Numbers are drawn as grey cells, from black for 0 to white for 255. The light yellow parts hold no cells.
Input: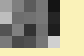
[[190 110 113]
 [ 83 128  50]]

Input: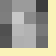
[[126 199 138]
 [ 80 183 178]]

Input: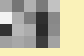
[[243 174 125]
 [ 50 183 172]]

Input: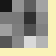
[[122 121  48]
 [160 126  80]]

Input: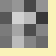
[[ 87 210 187]
 [123 165  77]]

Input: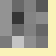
[[147  53 132]
 [147 106 129]]

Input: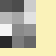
[[184 167 225]
 [244 138 146]]

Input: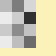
[[235 205  49]
 [202 140 195]]

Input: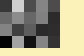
[[105 140 103]
 [131  64  94]]
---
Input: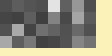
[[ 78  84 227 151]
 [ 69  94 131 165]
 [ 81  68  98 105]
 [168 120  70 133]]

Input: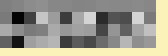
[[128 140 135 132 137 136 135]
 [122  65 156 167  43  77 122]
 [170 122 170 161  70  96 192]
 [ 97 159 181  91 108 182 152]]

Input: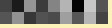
[[ 67 149 132   3  84]
 [ 85  55  75  87  67]]

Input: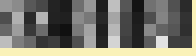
[[152  88  35 110  29  86 113  81]
 [ 78  42  34 138  40  69  78  92]
 [103  57  24 121  31  68 138  86]
 [189 105  61  80  36  62  93  63]]

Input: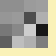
[[143 155]
 [150  77]
 [120 205]
 [ 95 176]]

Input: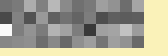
[[114 173 184 112 159 109]
 [ 73  82  96 100  78  92]
 [249 147 179 125 160 194]
 [134 143 136 143 117 146]]
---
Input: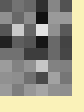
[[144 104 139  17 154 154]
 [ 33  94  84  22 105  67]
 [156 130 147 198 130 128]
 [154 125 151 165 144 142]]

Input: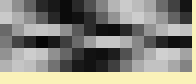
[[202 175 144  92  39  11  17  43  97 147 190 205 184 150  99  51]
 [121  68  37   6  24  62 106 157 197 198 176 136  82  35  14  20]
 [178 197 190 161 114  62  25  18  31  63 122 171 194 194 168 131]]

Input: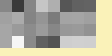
[[161 171 132 149 123 164 165 160]
 [166 246 138  96  83 206 208 207]]

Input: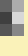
[[ 63 215]]

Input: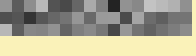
[[ 79  85  52  87 103 116 150 105 154 155  75 165 108  95 115 116]]

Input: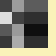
[[221  66  47  47]
 [ 55 171  47  47]]

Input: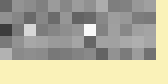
[[145 134 105 135 107 150  99 105 136 158 152 125 122]
 [121 146 167 163 154 153 165 102 162 161 169 175 166]]

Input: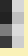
[[ 34 191]
 [ 58 206]]

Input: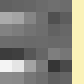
[[171 164 133 112  80  93]
 [109 108 106 107 105 106]
 [244 229 163 122  53  73]]
